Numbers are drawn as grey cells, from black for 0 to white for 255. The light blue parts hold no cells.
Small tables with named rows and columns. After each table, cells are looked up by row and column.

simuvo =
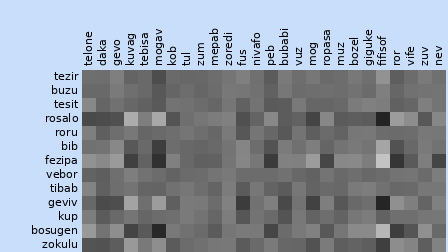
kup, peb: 106
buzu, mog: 110
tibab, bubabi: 91
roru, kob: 110
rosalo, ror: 156
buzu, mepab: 108
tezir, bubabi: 122
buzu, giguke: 107
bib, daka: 115
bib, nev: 114
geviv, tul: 122
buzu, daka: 105
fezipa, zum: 96
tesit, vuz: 121

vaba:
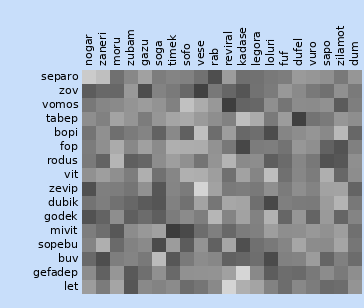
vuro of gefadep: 121
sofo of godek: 139
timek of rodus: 158
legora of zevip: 121
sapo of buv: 101
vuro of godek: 100
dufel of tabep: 64
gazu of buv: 121
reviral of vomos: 62
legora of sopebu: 112
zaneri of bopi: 144
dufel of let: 136
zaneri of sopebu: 175
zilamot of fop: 83
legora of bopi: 110
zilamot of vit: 103
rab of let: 137
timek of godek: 124
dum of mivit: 112
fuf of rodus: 107

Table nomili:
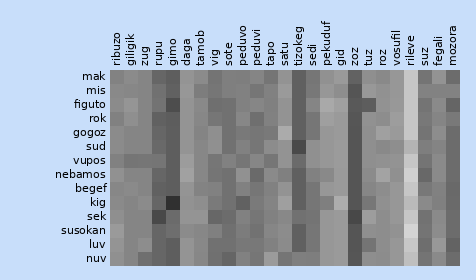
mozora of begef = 105
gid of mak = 154
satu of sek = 136
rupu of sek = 73
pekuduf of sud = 151
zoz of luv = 85
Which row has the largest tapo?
nuv

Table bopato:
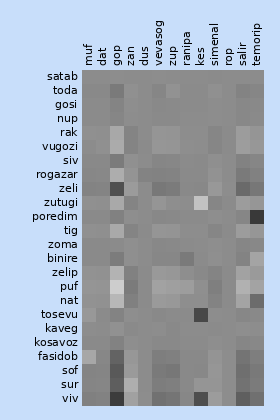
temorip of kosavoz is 136
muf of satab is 140
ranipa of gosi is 139
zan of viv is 161
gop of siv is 123
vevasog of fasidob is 126
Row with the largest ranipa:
puf

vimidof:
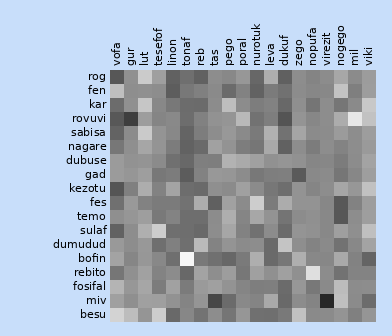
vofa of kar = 108
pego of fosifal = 147
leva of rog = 174
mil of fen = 127
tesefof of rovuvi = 133
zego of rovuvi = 148
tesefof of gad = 120
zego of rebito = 144
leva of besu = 111
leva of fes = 123
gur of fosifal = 151
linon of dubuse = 112
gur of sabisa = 140
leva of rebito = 144
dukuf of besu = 121
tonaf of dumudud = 111
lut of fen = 144

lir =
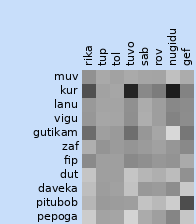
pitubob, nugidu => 205
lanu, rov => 158
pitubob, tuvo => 158
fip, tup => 159
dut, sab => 182
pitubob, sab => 195
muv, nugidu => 192

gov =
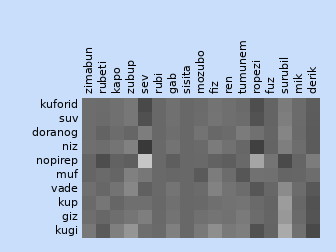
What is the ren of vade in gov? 115
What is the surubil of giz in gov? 152
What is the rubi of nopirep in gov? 105
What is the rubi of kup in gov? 104
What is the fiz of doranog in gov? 104
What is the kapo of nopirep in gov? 98
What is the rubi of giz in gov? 105
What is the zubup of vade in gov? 135
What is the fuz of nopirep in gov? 116
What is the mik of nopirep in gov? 101
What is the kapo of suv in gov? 112
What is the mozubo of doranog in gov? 115
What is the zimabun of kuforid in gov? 109
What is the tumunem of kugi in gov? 126
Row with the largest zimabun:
kugi

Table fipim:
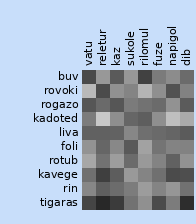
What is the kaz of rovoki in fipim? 145
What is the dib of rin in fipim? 113
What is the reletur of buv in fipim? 152
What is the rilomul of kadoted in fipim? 94
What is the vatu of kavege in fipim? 112
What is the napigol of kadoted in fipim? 191
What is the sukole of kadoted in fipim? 102
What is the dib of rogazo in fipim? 91
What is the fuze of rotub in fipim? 131
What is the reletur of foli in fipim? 102
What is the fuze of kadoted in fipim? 143
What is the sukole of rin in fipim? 124
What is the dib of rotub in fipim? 146

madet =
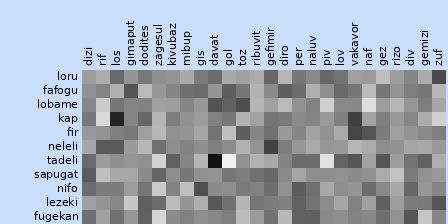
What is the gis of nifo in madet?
80
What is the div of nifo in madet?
103
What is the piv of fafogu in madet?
143
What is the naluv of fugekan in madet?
95
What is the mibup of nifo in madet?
191
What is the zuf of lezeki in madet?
85
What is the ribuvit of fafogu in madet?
179
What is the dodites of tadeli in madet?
144
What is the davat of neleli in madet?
128
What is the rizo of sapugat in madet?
195
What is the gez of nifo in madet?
137
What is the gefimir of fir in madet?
112
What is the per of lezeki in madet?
97
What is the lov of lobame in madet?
137
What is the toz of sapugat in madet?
125
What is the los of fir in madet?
127
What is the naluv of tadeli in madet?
109
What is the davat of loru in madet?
107
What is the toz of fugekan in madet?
188
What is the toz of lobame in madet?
78

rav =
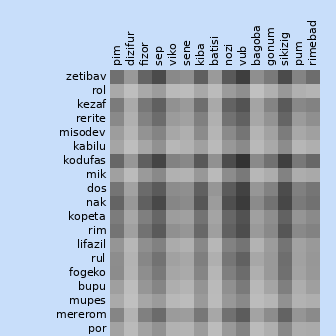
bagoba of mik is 183
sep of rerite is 108
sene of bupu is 180
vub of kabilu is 138
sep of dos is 90
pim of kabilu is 165
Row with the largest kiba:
rol

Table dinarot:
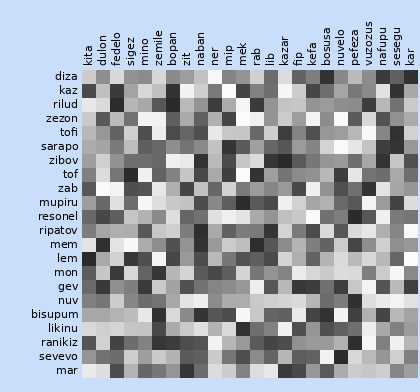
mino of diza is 139
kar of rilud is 202
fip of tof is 139
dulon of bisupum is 167
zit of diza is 157
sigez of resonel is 197
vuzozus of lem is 216
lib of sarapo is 102
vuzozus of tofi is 247
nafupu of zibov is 52
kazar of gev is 184
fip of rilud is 198
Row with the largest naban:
nuv

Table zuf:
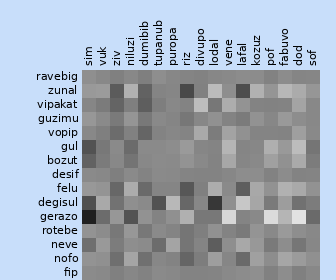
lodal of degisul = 55
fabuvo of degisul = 157
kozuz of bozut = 137
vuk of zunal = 155
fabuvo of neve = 141
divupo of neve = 132
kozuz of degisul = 166
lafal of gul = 133
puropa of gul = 141
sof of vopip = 137
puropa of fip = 136
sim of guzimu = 151
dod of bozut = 170
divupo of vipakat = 189
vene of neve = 142
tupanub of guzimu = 137
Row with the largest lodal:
zunal

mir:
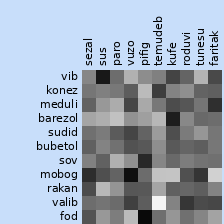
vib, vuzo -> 177
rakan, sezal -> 76
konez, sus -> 128
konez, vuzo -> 93
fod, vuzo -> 186
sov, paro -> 176
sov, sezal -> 129
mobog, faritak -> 209
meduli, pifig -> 169
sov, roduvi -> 125
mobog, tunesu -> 53
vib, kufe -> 68
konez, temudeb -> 61
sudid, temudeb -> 155
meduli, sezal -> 98

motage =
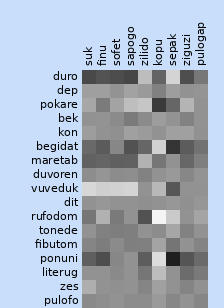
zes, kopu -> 160
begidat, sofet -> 135
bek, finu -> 147
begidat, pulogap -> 114
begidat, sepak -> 53
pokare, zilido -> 198
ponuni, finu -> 78
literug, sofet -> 138
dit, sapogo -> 146
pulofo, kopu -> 154
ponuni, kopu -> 221
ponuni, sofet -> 135
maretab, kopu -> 118
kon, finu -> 146
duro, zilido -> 189
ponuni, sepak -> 31
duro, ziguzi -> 78
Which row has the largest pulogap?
rufodom

